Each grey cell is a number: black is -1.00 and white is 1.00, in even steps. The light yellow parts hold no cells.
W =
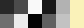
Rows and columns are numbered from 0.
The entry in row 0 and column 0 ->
-0.69
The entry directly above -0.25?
-0.81
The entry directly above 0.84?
-0.41

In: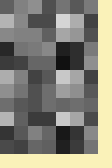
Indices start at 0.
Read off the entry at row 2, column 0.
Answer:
0.07
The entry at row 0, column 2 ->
0.12
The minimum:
-0.87
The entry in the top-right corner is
-0.04
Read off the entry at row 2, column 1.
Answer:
0.01
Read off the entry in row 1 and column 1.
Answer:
0.07
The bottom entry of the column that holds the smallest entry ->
-0.75
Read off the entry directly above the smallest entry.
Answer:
-0.75
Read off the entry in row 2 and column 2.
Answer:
0.01
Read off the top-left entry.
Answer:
-0.25
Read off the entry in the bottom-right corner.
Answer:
-0.09
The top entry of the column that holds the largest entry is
-0.09
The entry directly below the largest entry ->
0.30
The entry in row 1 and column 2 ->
-0.42
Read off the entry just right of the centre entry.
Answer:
0.57
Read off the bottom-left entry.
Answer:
-0.42
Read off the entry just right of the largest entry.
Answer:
0.36
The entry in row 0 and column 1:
0.01
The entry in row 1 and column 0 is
0.41
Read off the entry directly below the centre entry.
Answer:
-0.14

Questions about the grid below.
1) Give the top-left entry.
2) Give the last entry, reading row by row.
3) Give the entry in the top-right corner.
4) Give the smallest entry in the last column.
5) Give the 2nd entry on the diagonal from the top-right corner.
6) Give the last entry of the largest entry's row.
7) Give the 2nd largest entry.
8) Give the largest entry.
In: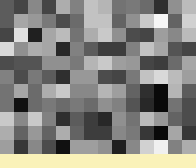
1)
-0.28
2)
0.36
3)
0.47
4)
-0.57
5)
-0.22
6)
0.64
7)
0.88
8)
0.93

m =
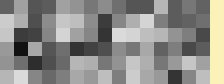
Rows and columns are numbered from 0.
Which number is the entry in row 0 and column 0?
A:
-0.23
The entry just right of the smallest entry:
0.32
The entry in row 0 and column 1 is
0.26
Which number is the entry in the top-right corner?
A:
-0.23
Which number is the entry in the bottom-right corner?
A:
0.49
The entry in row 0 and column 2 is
-0.33
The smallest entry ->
-0.87
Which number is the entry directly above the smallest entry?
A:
-0.53
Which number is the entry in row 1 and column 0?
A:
0.60
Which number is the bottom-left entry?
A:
0.43
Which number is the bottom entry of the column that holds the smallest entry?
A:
0.71
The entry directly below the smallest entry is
-0.13
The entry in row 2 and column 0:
0.55

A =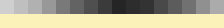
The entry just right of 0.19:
-0.05
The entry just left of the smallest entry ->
-0.54
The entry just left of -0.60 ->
-0.65

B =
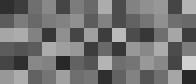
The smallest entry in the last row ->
-0.69
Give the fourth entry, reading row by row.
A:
0.07
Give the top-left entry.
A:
-0.63
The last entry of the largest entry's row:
0.63
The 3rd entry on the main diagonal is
0.02
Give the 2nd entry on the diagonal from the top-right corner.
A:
-0.13
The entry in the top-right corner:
0.41
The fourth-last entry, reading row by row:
-0.34
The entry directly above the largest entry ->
-0.03
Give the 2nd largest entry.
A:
0.47
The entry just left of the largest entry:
-0.46
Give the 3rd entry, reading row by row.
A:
-0.13
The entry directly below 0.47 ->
-0.57

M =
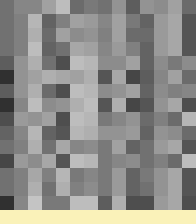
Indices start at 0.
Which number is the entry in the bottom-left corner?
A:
-0.62
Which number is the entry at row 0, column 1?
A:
0.05
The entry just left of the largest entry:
0.05
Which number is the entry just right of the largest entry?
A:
-0.05
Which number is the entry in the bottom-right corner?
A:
-0.39
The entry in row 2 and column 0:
-0.11
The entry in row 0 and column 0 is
-0.11
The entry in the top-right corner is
-0.16
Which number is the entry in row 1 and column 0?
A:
-0.11
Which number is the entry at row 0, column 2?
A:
0.05
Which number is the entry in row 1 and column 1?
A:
0.00
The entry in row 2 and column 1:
0.00
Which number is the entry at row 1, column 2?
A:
0.43
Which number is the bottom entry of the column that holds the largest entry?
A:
0.54

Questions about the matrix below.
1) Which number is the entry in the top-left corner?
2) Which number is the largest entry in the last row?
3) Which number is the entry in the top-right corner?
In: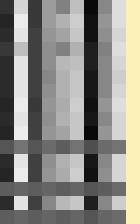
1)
-0.61
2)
-0.16
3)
0.73

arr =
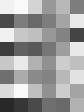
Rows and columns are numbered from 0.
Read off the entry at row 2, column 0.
0.89
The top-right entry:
-0.02
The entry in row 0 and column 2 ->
0.66
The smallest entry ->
-0.69
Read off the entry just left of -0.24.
-0.53
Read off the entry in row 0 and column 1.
0.95
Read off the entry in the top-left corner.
0.89
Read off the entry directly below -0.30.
0.39
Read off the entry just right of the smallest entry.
-0.58
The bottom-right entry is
0.39
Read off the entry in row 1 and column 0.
-0.42
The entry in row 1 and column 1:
-0.02
